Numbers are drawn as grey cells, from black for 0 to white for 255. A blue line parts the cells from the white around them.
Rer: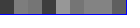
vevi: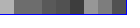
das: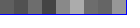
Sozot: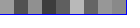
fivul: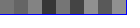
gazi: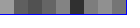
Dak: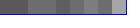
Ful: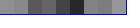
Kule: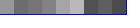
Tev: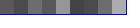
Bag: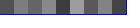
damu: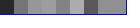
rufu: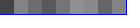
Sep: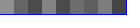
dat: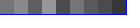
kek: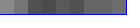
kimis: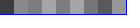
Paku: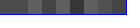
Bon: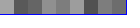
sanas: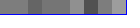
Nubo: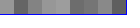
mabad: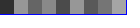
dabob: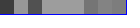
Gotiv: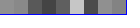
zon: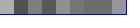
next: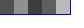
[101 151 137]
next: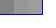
[109 117 137]
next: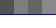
[ 61 157  89]

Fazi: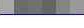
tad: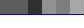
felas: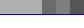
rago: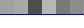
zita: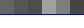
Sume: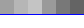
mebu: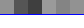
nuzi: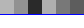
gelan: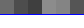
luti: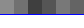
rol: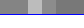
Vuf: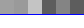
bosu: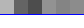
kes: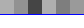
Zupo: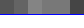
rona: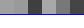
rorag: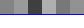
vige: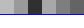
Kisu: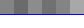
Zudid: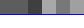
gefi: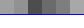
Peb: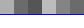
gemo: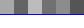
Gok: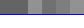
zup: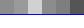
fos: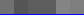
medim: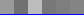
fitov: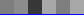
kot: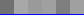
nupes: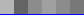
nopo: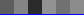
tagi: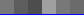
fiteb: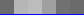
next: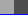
[182 120 140]
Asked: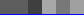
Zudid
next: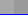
[160 126 160]

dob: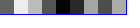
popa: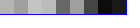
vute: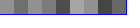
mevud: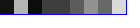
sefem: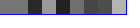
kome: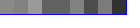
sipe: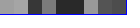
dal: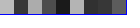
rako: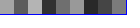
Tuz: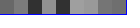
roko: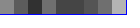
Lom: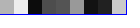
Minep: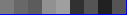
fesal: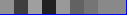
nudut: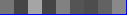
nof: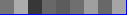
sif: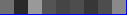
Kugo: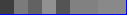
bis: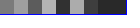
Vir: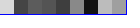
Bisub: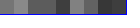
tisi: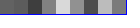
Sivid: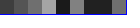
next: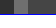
[ 84 111 180]
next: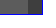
[129  98  55]
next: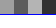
[172  62  41]
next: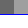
[69 12 26]

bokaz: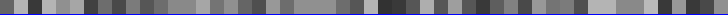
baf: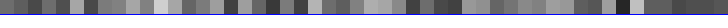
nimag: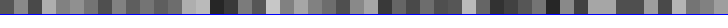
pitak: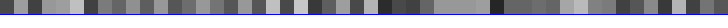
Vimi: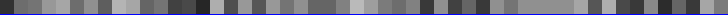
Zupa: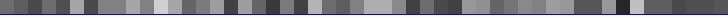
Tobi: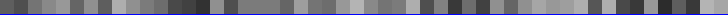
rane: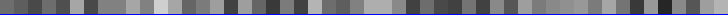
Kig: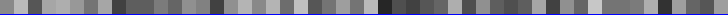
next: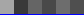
[ 86 186 101]
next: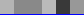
[ 57  73 144]
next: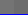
[152 180 137]

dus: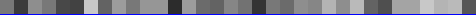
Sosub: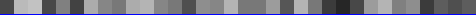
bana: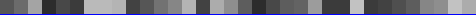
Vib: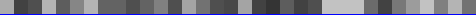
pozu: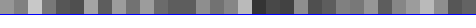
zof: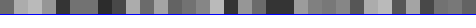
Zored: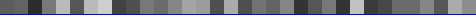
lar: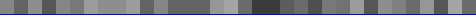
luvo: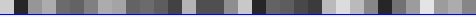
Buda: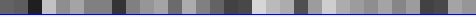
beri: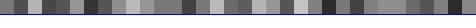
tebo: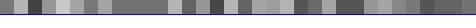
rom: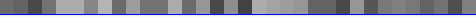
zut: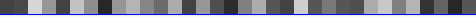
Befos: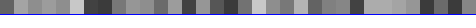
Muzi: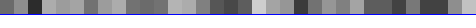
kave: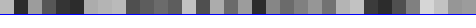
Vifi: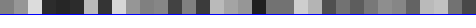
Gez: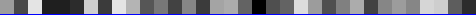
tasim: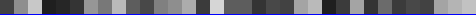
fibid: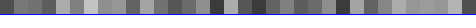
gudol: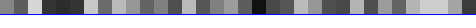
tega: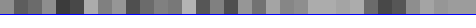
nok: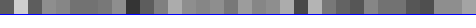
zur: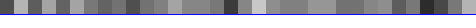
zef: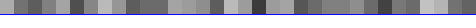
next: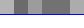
[107 150  72]
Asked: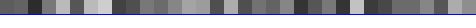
Zored
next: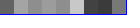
[150 142 107]
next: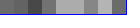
[156 114 114]
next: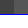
[114 134 180]

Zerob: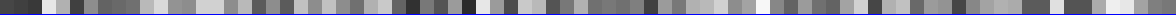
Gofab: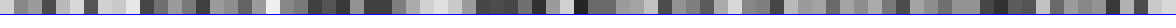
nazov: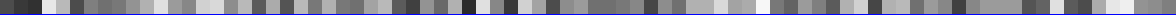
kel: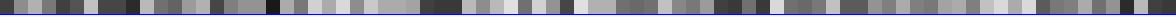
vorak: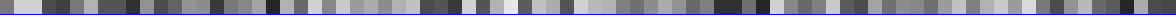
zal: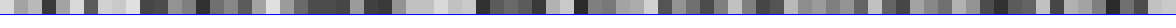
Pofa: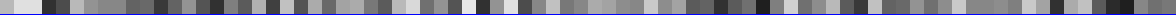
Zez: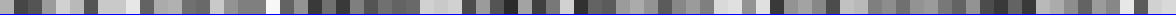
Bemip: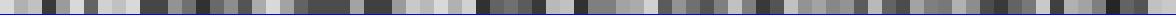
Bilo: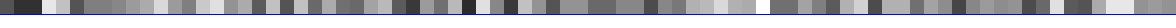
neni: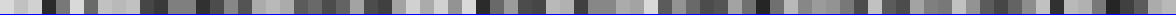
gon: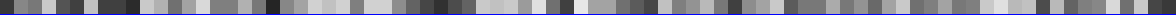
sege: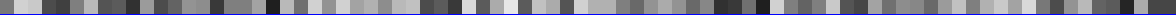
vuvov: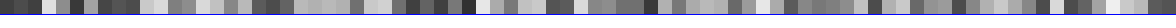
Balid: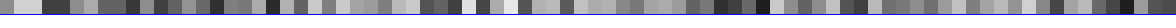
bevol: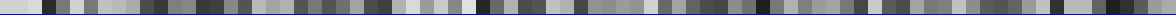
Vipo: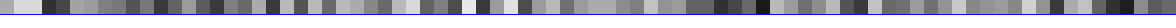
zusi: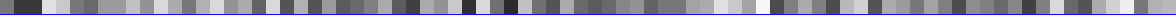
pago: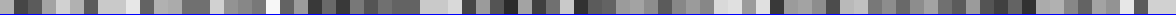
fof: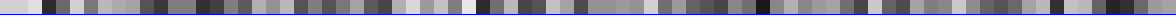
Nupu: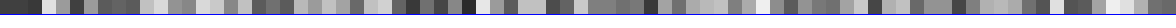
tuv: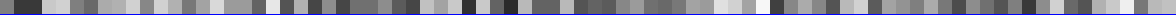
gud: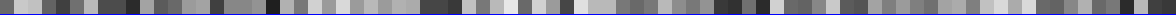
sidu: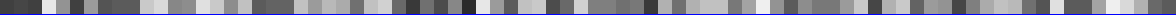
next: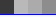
[ 99 155 135]
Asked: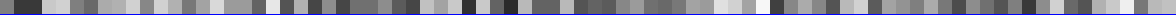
tuv
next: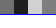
[ 99 127 201]
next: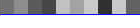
[ 43 185  99]
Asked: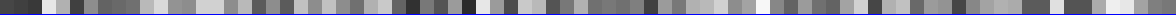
Zerob
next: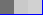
[112  64  99]

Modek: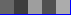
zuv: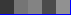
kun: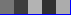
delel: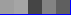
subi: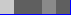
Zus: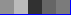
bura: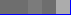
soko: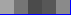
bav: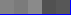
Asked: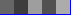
Modek
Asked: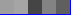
delel

